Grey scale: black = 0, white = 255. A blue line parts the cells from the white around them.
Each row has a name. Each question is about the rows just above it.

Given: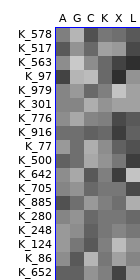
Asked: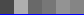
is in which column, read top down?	L
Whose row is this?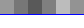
K_124
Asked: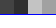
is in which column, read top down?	X
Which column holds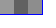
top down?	A

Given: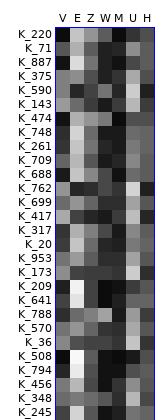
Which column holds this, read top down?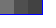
Z
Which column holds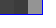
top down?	Z
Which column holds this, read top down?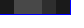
W
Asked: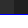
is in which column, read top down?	M
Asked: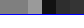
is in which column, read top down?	V

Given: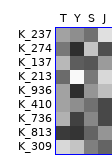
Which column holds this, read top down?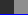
Y
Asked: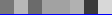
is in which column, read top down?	T
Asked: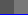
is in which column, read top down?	S
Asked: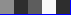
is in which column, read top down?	Y

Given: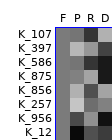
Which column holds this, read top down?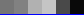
P
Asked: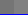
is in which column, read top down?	P
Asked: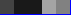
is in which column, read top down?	D
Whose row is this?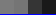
K_586
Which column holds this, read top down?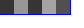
R
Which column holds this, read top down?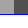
R
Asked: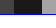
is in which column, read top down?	D

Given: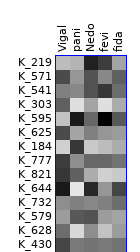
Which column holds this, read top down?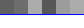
fida
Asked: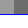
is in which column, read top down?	Vigal
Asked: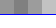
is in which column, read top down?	fevi
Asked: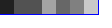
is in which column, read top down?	Nedo
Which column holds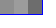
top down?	Vigal
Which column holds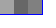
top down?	Nedo

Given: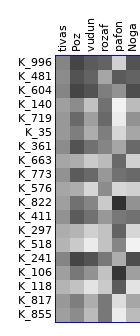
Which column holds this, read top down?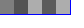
Poz
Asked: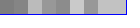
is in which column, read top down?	rozaf

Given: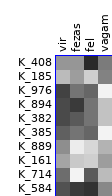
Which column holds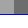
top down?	vir
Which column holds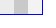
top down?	fezas

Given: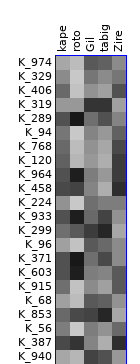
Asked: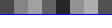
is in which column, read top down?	tabig
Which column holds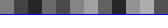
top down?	tabig
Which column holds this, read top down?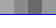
kape
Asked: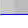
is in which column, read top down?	roto
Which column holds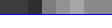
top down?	Zire
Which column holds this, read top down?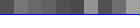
kape

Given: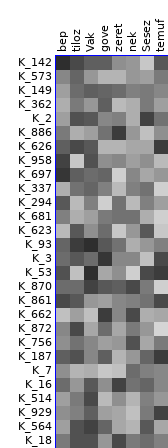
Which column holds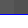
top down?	Vak
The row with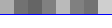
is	K_337
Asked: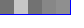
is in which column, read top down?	zeret

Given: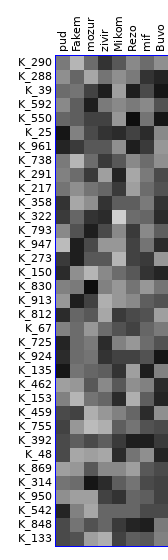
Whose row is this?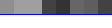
K_950
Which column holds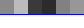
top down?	pud
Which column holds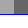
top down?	Fakem

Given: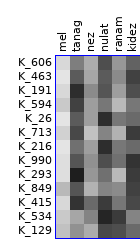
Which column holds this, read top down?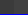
kidez
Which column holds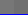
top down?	ranam
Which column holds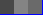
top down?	kidez
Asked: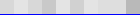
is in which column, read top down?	mel
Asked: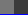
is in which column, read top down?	ranam
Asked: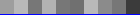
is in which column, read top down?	ranam
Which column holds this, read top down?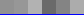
nez

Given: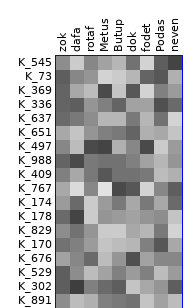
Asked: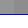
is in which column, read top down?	rotaf
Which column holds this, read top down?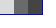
dafa
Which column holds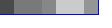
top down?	rotaf
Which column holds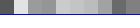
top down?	Metus
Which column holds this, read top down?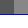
Podas

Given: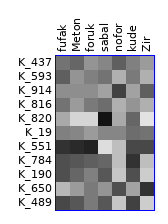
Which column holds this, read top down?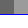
Meton
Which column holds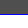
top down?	fufak
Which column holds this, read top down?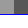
Meton
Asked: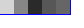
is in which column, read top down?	Meton
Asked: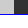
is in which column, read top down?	Zir
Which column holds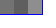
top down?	fufak

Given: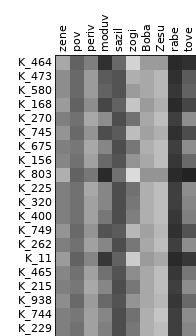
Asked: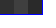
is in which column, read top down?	rabe
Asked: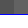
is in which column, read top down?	sazil
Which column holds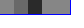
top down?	moduv
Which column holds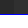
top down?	rabe
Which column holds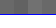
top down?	pov
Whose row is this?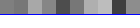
K_675

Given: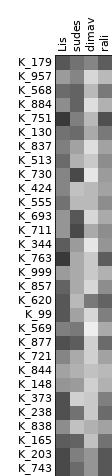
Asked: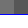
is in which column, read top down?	rali
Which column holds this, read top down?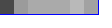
sudes
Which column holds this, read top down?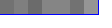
Lis
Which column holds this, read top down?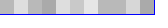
dimav
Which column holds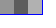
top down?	rali
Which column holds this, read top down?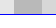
dimav

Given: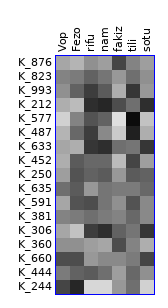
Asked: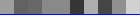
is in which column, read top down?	sotu
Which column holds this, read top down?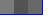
tili

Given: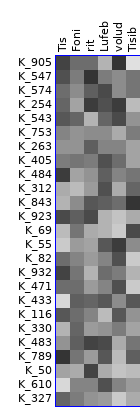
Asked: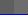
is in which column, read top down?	Foni
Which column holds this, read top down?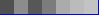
volud
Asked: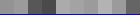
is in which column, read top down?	rit
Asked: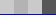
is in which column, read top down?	Tisib
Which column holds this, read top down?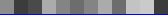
volud
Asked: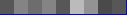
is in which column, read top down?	Lufeb

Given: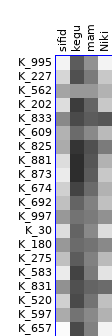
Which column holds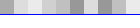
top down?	sifid
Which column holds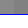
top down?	mam
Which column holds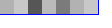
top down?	Niki
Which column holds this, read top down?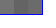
kegu
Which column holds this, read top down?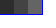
kegu
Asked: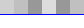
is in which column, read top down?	sifid

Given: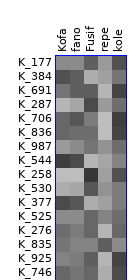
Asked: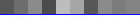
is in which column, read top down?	fano
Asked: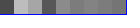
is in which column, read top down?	fano
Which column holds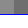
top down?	Kofa
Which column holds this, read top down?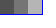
Kofa
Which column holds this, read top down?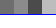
fano
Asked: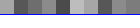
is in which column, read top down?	fano

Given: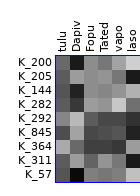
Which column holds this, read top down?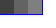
Fopu
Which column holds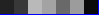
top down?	Dapiv
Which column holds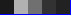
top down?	laso
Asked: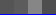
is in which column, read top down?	tulu
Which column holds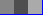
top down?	tulu

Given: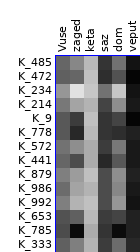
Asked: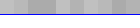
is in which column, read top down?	keta
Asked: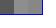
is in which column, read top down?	dom
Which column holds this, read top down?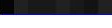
veput
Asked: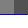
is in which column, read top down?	Vuse

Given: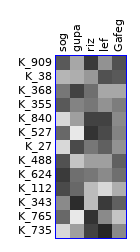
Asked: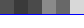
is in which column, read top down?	sog
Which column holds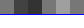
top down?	riz
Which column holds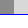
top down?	lef

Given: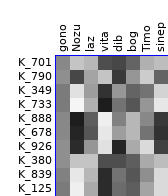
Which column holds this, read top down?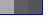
bog
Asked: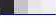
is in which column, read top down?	Nozu
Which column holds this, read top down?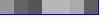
bog
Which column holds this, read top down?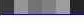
dib
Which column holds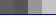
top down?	laz

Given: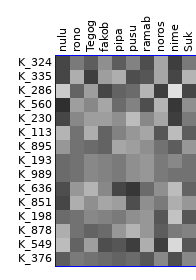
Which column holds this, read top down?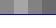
fakob
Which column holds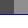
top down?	pusu
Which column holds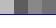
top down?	nime

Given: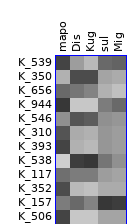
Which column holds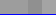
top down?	Mig
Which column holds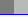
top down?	Dis
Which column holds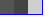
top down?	mapo

